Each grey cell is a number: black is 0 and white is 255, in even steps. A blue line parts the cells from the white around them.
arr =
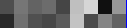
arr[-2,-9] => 78
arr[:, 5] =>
[191, 195]
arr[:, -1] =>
[151, 98]
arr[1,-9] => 41
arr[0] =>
[78, 118, 99, 108, 69, 191, 214, 16, 151]

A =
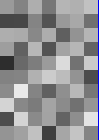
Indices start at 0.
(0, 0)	154
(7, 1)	136
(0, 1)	131
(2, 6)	181
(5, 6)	76
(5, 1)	132
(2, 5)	147
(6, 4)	143
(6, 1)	234
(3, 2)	183
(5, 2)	177
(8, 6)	228
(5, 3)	204
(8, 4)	99
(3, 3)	83
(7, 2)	123
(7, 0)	212
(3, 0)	158
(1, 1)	71
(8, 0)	77
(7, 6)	150

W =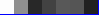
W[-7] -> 253
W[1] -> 143
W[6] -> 33
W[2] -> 40

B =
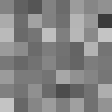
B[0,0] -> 131
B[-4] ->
[120, 104, 114, 133, 112, 101, 125, 120]
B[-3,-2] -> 133
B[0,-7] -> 97
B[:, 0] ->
[131, 171, 186, 155, 120, 155, 128, 196]
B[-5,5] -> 100
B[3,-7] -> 140
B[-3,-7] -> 123
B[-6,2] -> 117
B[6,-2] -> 114
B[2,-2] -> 137
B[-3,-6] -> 123
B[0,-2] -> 134
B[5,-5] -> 116
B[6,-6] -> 144
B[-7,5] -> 181
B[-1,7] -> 147

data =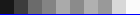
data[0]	24
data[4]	170
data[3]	132

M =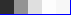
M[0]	45
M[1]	147
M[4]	247

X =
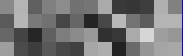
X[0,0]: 137
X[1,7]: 72
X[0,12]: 129
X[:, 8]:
[57, 184, 55, 34]
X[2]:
[103, 68, 38, 96, 125, 139, 153, 48, 55, 170, 214, 158, 150]
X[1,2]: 121
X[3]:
[158, 75, 61, 88, 72, 64, 167, 174, 34, 106, 149, 165, 168]
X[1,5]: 102
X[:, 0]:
[137, 90, 103, 158]
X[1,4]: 70
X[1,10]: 92
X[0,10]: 62
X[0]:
[137, 180, 95, 128, 140, 113, 117, 170, 57, 54, 62, 176, 129]

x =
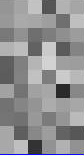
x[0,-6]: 149
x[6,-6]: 162
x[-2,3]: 157
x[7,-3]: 172
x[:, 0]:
[149, 152, 120, 178, 94, 92, 162, 114, 117, 167, 168]
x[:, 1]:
[164, 169, 145, 189, 128, 130, 115, 133, 113, 94, 191]
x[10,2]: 50
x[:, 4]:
[178, 111, 143, 90, 159, 202, 43, 159, 149, 99, 177]
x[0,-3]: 85
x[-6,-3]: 125
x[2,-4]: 110
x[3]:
[178, 189, 98, 202, 90, 132]
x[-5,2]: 161
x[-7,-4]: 181

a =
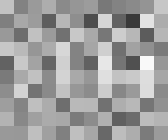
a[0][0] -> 194
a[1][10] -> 227
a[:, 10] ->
[148, 227, 92, 144, 249, 221, 220, 117, 188, 123]
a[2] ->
[153, 109, 193, 155, 113, 200, 169, 119, 205, 183, 92, 182]
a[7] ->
[158, 132, 191, 172, 110, 185, 184, 113, 174, 184, 117, 145]
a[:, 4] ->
[138, 183, 113, 215, 208, 211, 194, 110, 168, 128]
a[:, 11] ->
[198, 172, 182, 122, 151, 166, 138, 145, 180, 155]
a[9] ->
[153, 152, 191, 160, 128, 191, 167, 104, 189, 173, 123, 155]
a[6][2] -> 115
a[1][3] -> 94
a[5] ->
[122, 169, 193, 139, 211, 169, 151, 223, 194, 201, 221, 166]
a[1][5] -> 142
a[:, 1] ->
[130, 168, 109, 185, 200, 169, 211, 132, 136, 152]
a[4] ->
[98, 200, 163, 101, 208, 131, 97, 231, 117, 80, 249, 151]
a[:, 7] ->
[120, 214, 119, 207, 231, 223, 204, 113, 176, 104]
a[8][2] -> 160
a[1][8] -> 98
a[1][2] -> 156
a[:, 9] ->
[138, 57, 183, 162, 80, 201, 154, 184, 108, 173]
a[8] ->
[179, 136, 160, 171, 168, 123, 140, 176, 96, 108, 188, 180]

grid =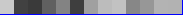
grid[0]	202
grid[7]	188
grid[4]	131

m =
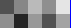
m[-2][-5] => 81
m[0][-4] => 135
